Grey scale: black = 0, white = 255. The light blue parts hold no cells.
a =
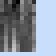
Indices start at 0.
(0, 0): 102
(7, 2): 77
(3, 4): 49
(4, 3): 70
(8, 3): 127
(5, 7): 65
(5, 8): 142
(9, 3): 145
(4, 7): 76
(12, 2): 110
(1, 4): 51
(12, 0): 84
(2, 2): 61
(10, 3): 169
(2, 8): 132
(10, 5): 70
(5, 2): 66
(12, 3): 197
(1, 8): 129
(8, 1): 112
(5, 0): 81
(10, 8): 111
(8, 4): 87
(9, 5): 74
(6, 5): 86
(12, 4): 123
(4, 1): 78
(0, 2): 107
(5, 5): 106
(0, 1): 45
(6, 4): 75
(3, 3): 65
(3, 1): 46

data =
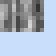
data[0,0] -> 123
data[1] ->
[170, 160, 109, 192, 98, 123, 176, 145, 102, 50, 121]
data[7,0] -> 150
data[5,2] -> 96
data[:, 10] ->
[125, 121, 116, 103, 124, 87, 85, 132]
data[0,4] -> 91
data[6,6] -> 119
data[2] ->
[175, 160, 107, 186, 96, 122, 165, 137, 102, 53, 116]
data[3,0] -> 192
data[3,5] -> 132
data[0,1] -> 111
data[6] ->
[165, 94, 100, 157, 70, 105, 119, 213, 148, 83, 85]
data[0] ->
[123, 111, 114, 161, 91, 159, 160, 167, 100, 82, 125]
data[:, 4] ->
[91, 98, 96, 118, 71, 71, 70, 81]
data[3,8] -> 96
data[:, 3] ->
[161, 192, 186, 147, 156, 157, 157, 185]
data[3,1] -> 151
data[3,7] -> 150

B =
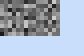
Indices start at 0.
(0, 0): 99
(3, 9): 116
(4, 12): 83
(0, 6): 44
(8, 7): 129
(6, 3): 47
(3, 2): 175
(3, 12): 88
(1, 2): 159
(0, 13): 200
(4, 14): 141
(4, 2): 101
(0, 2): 67
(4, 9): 142
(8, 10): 114
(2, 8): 90
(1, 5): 127
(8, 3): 179
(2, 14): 98
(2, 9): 133
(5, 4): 145
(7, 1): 105
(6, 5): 107
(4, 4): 140
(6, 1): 148
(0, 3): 117
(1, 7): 165
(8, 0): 26
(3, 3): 48
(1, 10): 88
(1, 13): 34
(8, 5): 167
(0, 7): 75
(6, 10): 136
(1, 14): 100

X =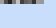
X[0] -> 158
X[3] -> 120
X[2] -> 36
